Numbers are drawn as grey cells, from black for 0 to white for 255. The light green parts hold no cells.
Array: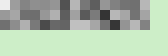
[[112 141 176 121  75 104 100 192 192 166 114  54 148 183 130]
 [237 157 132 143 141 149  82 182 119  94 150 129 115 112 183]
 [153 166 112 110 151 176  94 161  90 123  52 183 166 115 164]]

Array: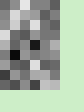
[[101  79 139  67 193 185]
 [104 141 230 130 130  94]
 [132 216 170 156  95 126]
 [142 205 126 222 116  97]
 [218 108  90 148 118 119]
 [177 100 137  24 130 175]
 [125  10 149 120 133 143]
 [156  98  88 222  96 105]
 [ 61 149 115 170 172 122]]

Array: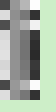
[[221 145 119  50]
 [ 73 151 182 253]
 [220 143 120  50]
 [ 78 150 176 241]
 [216 146 119  55]
 [222 144 116  46]
 [225 145 115  42]
 [214 146 119  57]
 [223 143 124  51]
 [ 72 152 179 251]]

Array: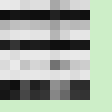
[[ 21  34  70  47  53 134 104  54  51]
 [233 231 215 222 221 167 193 215 219]
 [ 13  21  18  15  14  34  18  21  16]
 [176 191 195 188 184 160 192 184 187]
 [219 228 231 227 228 181 212 230 229]
 [ 29  52  23  29  26  16  14  24  23]
 [231 220 232 232 232 218 231 233 231]
 [218 234 195 213 208 114 156 199 205]
 [230 226 230 231 229 224 230 220 230]
 [ 26  15  77  31  44 144 121  45  44]]

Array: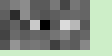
[[ 83 148 114 119 111  63 101  92 135]
 [106 127 140  90  90 120  69 118 101]
 [ 95  43 141  94  84  94 102 105 101]
 [ 75  98  60 201   0  86 219 184  87]
 [ 67 106  93 103  98 116 132  93 102]]

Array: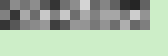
[[ 53  87 128 138 152  62  89 150 148 120 147 110 174 104 126]
 [ 81 140 117 141  87  52 112 141 212 103 133  97  47  37  98]
 [129  54 169 108 200 129 199 110 170 129 166 166 123 205 147]]

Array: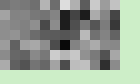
[[171  96  83 116 103 163  76 189 192 130  47 139]
 [117 124 120 111 180 109 221 176  92 202 156 194]
 [163 131 133 120 116 132  30  68  28 171 134  69]
 [142 134 129 143  73 140  29  79 121  85 124  56]
 [142 147 128 108  93  91  85  91 185 113 131  99]
 [156  97 161 168 142  76   9 131 153 171 138 136]
 [139 103  99 137 120 204 182 199 145 122  82 167]]
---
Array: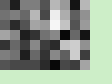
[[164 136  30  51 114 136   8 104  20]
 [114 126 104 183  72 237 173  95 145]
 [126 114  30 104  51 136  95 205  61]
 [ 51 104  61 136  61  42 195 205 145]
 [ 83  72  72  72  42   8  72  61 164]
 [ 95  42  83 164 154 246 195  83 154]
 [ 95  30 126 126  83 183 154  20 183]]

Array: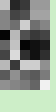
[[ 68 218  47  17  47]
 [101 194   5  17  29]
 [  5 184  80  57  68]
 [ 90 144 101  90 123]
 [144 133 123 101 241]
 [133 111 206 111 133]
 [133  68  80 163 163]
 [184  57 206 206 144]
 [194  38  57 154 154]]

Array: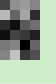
[[132 194  56  79]
 [ 67 144 155 132]
 [120 132   2 101]
 [184 101 165  44]
 [ 14  67  56  32]
 [ 44  14  90 111]]

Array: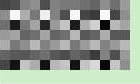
[[142 247 173 120 238 130  78 247  69  60 247  69 142]
 [154 164 100 111 164 100 111 184  88 100 173  88  88]
 [173 120 142 184 130 154 184 120 154 184 130 154 184]
 [100  88  88 100 111  88  78 100  88  60 130  78 154]
 [ 69  78 130 142  78 130 120 120 111 100 142 111 154]
 [111  28 120 164  39 154 196  28 173 208   8 184 164]
 [ 69  19 196 173  19 184 196  19 196 217   8 196 142]]

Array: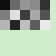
[[126 224  61 168  82]
 [ 14 105 150 138  49]
 [180  37 191  93 234]]

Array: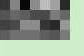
[[ 52 131   8 140 189 161  41]
 [ 93 112 112 112  93  84 122]
 [ 84 103  93  73  73 122 103]
 [ 64  73 140 140  52  41 151]]
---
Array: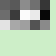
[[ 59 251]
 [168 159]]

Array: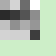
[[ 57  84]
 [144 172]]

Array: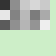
[[131 185]
 [144 181]]

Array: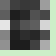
[[30 40]
 [54 83]]

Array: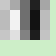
[[243 111]
 [242 111]]

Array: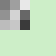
[[211 103]
 [199  58]]
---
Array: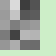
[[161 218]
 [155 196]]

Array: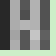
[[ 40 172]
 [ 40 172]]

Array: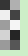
[[ 53 176]
 [239  67]]

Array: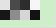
[[227  74]
 [ 23 141]]

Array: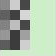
[[137 205]
 [ 96  65]]

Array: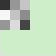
[[ 51 151]
 [247 195]]

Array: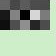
[[100  72]
 [ 24 131]]

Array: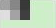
[[162 135]
 [222 163]]

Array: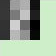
[[ 54 156]
 [ 55 122]]
